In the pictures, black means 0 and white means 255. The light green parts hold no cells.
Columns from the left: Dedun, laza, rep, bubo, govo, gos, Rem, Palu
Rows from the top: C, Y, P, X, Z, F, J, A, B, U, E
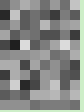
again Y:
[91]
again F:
[144]
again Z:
[219]
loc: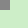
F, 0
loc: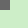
C, 0
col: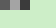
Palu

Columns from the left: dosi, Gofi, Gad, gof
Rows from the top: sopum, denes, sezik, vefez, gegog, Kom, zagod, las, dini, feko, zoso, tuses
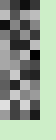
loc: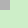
gegog, 0
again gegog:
[34]

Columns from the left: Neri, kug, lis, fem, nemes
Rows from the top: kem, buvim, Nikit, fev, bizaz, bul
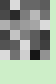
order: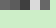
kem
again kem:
[103]
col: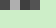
Neri
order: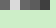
kem

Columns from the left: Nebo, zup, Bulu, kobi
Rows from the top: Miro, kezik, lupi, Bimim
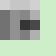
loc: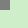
Bimim, 2
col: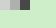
kobi
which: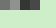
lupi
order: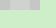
Miro
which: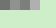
Bimim

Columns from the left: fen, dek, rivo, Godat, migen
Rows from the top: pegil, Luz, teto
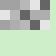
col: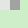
fen
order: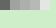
teto
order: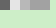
pegil
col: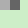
Godat

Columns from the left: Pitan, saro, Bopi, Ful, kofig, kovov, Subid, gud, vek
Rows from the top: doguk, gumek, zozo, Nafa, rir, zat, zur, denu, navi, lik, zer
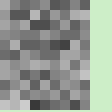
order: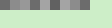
navi
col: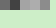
Subid

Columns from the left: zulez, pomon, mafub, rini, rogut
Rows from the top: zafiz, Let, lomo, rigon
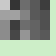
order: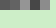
rigon
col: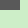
rini
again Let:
[161]

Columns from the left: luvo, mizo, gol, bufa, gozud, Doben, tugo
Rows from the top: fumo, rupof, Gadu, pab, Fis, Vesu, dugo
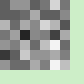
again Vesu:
[148]
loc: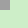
pab, 1
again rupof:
[95]
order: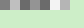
Fis
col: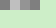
gozud
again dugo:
[107]

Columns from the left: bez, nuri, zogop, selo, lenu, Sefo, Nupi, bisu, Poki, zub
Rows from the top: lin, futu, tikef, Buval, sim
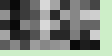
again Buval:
[39]
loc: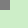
Buval, 7

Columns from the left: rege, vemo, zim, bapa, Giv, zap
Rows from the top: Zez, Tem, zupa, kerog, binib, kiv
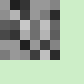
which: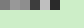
kiv
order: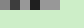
binib
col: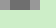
bapa
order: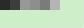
Tem

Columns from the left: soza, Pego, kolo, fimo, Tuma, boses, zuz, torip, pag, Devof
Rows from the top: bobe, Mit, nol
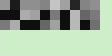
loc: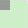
bobe, 0
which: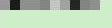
bobe
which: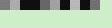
nol
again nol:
[15]
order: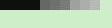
nol
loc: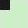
bobe, 1

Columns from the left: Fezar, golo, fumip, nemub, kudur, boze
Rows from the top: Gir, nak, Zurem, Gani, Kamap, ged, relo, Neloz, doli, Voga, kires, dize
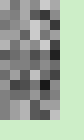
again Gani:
[159]
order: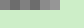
relo
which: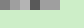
kires
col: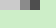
nemub
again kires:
[159]
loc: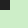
ged, 5
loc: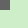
Gani, 2

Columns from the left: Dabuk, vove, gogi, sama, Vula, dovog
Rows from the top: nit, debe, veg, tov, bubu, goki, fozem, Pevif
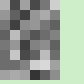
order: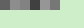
bubu
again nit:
[73]

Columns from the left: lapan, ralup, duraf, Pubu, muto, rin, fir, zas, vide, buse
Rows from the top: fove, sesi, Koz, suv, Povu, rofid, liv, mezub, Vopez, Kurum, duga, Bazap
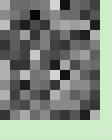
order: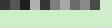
Bazap
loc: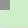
Koz, 5
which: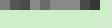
duga
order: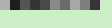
Bazap
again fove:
[107]

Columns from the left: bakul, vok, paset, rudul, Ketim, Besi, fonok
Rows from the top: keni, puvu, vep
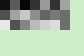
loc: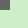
puvu, 4
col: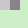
paset

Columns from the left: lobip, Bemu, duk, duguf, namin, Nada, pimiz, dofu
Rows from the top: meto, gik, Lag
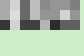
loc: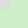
gik, 1
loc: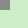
meto, 4
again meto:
[149]

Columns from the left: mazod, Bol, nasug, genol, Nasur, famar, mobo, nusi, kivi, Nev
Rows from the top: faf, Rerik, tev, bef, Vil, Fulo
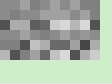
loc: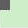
tev, 3
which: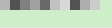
Fulo
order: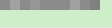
bef
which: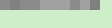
Rerik
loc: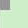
bef, 8

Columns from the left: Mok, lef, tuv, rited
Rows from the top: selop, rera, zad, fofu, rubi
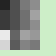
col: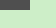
lef
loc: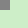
rubi, 2
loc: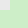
fofu, 0

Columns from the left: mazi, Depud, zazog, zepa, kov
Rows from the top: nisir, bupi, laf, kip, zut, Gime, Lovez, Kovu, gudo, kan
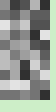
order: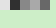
kip
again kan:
[116]
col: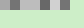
mazi
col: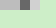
mazi
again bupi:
[93]

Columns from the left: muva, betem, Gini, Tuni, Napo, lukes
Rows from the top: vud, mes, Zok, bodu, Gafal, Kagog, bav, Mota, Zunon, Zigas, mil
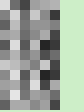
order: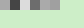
Zunon
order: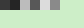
Mota
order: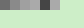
bodu
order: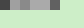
mil
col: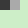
lukes
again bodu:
[170]

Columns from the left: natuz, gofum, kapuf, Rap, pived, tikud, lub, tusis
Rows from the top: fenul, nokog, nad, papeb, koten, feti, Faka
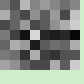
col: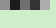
tikud
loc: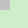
nokog, 7
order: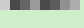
nad
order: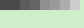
nad

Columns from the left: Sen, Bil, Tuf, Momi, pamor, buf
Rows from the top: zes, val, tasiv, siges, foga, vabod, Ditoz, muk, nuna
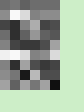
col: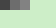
Sen
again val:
[140]
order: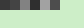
Ditoz
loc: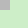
muk, 3
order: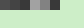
foga
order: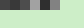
Ditoz

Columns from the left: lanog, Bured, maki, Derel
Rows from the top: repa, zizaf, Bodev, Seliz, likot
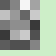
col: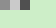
maki
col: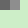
maki
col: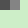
Derel
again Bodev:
[142]
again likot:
[80]
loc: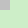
zizaf, 0
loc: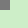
Bodev, 0

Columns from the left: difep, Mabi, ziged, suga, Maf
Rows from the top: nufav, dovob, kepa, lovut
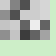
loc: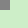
nufav, 1
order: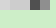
dovob
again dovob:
[205]
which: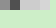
dovob
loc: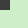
lovut, 2
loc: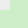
kepa, 3
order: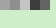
lovut

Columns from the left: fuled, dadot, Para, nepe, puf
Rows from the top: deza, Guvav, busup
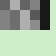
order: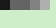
deza
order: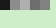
busup
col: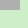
Para
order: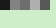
Guvav
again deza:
[100]

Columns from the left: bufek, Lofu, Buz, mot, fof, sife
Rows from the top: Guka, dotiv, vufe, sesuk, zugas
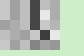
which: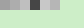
vufe
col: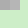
sife
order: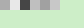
dotiv
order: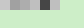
Guka

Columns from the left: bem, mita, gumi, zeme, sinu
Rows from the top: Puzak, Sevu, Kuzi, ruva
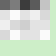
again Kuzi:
[227]
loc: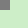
Puzak, 1
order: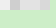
Kuzi
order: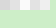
Sevu
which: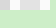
ruva
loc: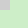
Kuzi, 2
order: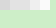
Sevu

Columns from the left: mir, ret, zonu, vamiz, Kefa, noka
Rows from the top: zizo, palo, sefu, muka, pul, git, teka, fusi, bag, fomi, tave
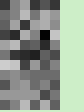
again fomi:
[152]
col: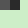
zonu
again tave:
[96]
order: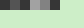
zizo
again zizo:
[54]

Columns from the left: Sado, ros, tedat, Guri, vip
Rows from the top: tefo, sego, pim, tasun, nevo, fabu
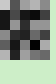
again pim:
[149]
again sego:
[22]
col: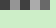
vip
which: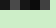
sego
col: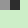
ros
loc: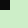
sego, 3

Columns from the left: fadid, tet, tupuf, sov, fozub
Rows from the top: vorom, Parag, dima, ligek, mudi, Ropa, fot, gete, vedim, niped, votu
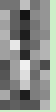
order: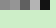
Parag
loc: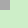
niped, 0
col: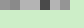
fozub
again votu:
[85]
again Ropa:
[160]
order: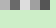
gete

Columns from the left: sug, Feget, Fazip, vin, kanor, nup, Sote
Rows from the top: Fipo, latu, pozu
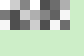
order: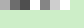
Fipo
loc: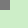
latu, 0
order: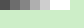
Fipo
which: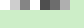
Fipo
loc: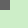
latu, 5
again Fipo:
[255]

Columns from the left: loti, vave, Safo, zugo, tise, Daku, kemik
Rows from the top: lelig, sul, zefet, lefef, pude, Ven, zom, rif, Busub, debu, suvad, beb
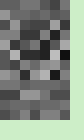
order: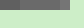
suvad
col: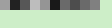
Daku
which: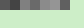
zom
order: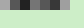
pude
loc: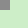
zom, 4

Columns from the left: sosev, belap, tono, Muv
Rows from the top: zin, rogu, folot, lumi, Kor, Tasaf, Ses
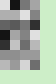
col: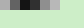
sosev
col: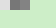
tono
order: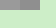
Tasaf
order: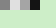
lumi

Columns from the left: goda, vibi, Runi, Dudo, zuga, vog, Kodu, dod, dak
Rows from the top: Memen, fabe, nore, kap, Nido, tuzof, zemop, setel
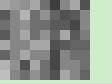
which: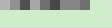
zemop
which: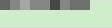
tuzof
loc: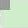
Memen, 1
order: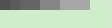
Nido
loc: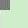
kap, 8

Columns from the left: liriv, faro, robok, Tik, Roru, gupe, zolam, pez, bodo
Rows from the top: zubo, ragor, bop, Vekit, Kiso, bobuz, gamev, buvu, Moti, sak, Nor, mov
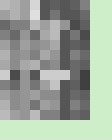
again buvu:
[205]
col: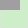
robok
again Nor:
[149]
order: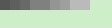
mov
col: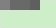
pez
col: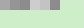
gupe

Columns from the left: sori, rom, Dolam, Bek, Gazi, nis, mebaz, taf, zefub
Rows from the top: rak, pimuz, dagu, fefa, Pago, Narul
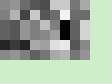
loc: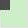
rak, 4
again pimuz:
[108]
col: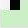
mebaz
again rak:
[201]

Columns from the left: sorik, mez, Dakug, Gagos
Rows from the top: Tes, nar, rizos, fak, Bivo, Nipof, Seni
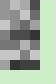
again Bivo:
[117]
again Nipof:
[198]
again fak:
[75]
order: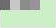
nar

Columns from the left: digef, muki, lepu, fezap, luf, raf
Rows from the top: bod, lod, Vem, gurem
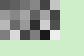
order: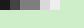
gurem
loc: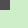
Vem, 5

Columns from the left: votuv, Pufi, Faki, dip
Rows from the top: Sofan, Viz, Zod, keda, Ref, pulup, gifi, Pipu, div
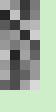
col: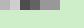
dip
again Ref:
[152]
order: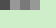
Ref

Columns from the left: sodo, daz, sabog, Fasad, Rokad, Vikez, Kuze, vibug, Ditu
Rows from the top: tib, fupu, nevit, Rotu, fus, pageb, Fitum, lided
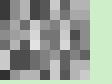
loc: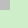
nevit, 6
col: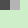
sabog

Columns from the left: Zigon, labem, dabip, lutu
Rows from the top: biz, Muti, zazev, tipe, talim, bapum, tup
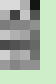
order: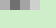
bapum
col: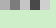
Zigon
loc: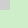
bapum, 0
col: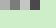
Zigon
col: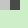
Zigon

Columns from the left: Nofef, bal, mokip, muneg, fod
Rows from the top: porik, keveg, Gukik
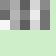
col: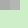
bal
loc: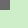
keveg, 0

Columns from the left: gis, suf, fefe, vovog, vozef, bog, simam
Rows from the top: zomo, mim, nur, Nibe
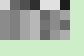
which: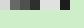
zomo
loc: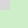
zomo, 0
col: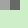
simam
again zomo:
[225]
